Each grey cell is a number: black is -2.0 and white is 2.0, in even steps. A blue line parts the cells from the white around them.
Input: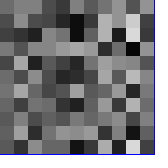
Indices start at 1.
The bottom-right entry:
-1.0
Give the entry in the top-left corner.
-0.3
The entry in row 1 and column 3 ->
0.0
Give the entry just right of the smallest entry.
0.3
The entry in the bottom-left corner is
-0.6
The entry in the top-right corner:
0.3
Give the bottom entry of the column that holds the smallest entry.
1.4
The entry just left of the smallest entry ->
-0.3
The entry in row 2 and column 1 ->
-0.8
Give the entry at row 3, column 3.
-1.5
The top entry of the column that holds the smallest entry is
-0.7
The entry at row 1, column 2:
0.0
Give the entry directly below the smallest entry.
0.1
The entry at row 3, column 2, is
-1.2
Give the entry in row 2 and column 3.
-0.8
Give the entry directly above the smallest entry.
1.4
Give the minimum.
-1.9
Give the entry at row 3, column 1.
-1.0
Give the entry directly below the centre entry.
0.5
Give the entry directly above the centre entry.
-1.4

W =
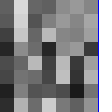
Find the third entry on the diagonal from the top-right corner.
0.1
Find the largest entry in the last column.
0.8
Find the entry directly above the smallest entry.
-1.2
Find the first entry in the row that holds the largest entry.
-0.5
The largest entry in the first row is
1.4
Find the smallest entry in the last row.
-1.3
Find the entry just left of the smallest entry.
-0.8
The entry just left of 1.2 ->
-0.3
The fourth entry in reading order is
-0.5
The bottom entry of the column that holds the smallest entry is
-0.5
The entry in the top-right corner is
0.1
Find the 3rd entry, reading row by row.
-0.4
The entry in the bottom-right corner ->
0.3
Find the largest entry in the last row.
1.2
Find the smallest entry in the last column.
-1.1
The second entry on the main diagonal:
1.3

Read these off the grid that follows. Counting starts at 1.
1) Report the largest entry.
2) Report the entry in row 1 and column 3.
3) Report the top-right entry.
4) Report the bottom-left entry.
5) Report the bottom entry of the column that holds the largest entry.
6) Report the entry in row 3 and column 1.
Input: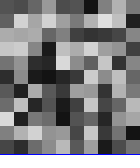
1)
1.5
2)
-0.4
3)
-0.1
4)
-0.9
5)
-1.6
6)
0.7

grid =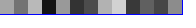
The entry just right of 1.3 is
-1.1
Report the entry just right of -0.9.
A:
0.2
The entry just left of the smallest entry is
0.9

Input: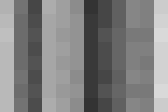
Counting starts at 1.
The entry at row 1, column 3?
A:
-0.9
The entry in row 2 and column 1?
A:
0.9
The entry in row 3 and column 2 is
-0.3
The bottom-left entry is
0.9
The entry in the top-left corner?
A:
0.8
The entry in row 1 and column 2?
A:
-0.2
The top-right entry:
1.2
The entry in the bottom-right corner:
1.2
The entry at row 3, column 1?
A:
1.0

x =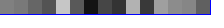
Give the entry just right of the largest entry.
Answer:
-0.6
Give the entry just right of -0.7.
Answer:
1.1

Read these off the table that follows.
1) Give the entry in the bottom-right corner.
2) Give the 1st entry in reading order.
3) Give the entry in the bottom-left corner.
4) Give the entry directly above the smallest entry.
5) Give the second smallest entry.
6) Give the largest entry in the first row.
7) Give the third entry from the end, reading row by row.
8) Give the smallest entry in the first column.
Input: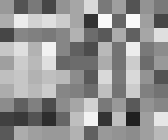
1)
0.9
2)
0.4
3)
-0.6
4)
-0.6
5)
-1.3
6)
1.4
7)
0.2
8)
-1.0
